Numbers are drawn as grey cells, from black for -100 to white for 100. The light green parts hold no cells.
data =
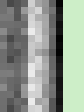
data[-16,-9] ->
-13
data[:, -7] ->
[-34, -32, -33, -15, -21, -24, -15, -34, -23, -18, -15, -21, -25, -34, -16, -23]
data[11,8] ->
-86
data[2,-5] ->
65
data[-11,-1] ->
-98
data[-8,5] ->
69
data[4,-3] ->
29
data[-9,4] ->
56
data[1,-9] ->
-12
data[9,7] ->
-19
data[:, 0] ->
[-13, -12, -5, -13, 8, -14, 2, -14, -14, -11, -3, -9, 8, -12, -13, -14]
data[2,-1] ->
-77
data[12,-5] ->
82
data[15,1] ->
-43
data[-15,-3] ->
13
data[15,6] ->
28
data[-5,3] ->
-10
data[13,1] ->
-11
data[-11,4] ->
50
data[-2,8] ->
-86
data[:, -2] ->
[-27, -10, -22, -21, -11, -21, -21, -32, -20, -19, -14, -22, -10, -12, -32, -32]
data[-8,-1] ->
-85
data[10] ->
[-3, -2, -15, 2, 84, 44, 29, -14, -77]
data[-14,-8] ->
-6
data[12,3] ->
20
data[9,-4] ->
63
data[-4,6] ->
17
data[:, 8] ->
[-98, -85, -77, -89, -85, -98, -93, -98, -85, -79, -77, -86, -85, -81, -86, -79]
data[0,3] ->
-22

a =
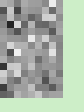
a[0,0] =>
38
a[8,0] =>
36
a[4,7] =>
-29
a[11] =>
[46, 2, -14, 27, 11, 23, -36, 18, 20]
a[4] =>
[20, -3, -35, 7, 23, 10, 10, -29, 30]
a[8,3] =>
25
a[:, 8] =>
[25, 29, 11, 25, 30, 8, 3, 7, 9, 11, -5, 20, 9, 28]
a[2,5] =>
-3
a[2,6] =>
62
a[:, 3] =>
[33, 24, 12, -20, 7, 12, 40, 32, 25, 20, 0, 27, 24, 27]
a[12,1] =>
8
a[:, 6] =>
[8, 43, 62, -20, 10, 62, -3, 19, 15, 19, -10, -36, -1, 17]
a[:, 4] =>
[24, 18, -21, 41, 23, 83, 9, 33, 35, 50, 20, 11, 50, 37]
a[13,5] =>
55
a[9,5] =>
8
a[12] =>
[-52, 8, 24, 24, 50, -1, -1, -28, 9]
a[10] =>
[62, 26, 69, 0, 20, 10, -10, 30, -5]
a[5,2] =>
17
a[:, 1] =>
[30, 56, 49, -72, -3, 18, 66, -37, 4, 58, 26, 2, 8, -16]
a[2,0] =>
-1
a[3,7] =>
5
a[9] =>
[-59, 58, 60, 20, 50, 8, 19, 18, 11]

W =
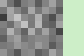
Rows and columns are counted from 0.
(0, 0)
32
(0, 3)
-2
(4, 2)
6
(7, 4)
10
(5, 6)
7
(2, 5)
38
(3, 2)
21
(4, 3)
-22
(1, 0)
-6
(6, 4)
0
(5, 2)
25
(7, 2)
-31
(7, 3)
5
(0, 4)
7
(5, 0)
-25
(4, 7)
-7
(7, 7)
29
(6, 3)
8

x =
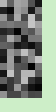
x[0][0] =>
42
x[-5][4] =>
-98
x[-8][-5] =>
-28
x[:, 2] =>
[29, 24, 33, -14, -97, -8, -83, -1, -73, -35, -34, -36, 20, -44]
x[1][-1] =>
-6
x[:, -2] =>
[-35, -81, 52, 54, -32, -6, -88, 4, 10, -98, 43, -58, -86, -44]
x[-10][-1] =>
12
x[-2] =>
[-87, -56, 20, -44, -86, -95]
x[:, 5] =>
[-83, -6, -43, 26, 12, -5, -60, -64, 52, -12, -29, -78, -95, -42]
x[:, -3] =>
[23, 10, -44, -13, -19, -82, -72, 50, -28, -38, 43, 47, -44, -13]
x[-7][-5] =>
20
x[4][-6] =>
-72
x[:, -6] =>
[42, -74, 18, -10, -72, -40, -23, -73, -83, -5, -83, -23, -87, 14]

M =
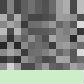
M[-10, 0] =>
-46
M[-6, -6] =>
-29
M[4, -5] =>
-22
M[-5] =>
[5, -60, -3, -23, 12, -18, -39, 31, 8, 7, -67, 36]
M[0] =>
[-46, 3, -47, -26, -12, -28, -37, -17, 23, 36, -43, 48]
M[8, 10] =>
-30
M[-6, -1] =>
-58
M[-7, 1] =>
30
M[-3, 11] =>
70
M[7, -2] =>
-31
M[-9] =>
[-46, 3, -48, -26, -13, -28, -36, -17, 23, 36, -44, 49]
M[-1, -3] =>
-13
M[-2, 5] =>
-21
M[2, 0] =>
38
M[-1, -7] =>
-9
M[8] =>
[-58, -36, -65, 13, -5, -21, -42, -34, 30, 28, -30, -15]
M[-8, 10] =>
12
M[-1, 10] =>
28
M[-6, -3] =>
-1
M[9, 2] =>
23
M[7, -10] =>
14
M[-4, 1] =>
14
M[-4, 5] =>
-14
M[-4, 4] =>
-21
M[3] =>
[7, 30, 13, -54, -14, -12, 0, 19, -19, -2, -32, 70]

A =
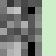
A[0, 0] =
-2
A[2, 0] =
-25
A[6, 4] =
-99
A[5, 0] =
-33
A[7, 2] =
48
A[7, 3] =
-21
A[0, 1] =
-58
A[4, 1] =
-32
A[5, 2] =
-8
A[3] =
[-36, 15, -7, 38, -31, 15]
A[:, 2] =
[-22, 53, -11, -7, -43, -8, 47, 48]
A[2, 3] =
-46
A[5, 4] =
-25
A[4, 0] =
26
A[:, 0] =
[-2, -8, -25, -36, 26, -33, 19, 1]
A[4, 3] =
-4
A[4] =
[26, -32, -43, -4, -38, -16]

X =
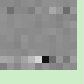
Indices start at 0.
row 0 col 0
8
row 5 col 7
7
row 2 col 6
13
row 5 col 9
9
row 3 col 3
11
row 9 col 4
25
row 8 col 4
46
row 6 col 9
9
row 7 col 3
7
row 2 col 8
3
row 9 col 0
-1
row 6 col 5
10
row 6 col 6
10
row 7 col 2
10
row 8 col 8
18
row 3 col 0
13
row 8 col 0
31
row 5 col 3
16
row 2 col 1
10
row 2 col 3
11
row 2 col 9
8
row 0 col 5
6
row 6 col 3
14
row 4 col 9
6
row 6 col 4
9
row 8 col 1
28
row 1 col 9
-15
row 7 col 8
10
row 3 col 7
9
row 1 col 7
32
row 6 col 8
11
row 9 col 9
13
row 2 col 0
15
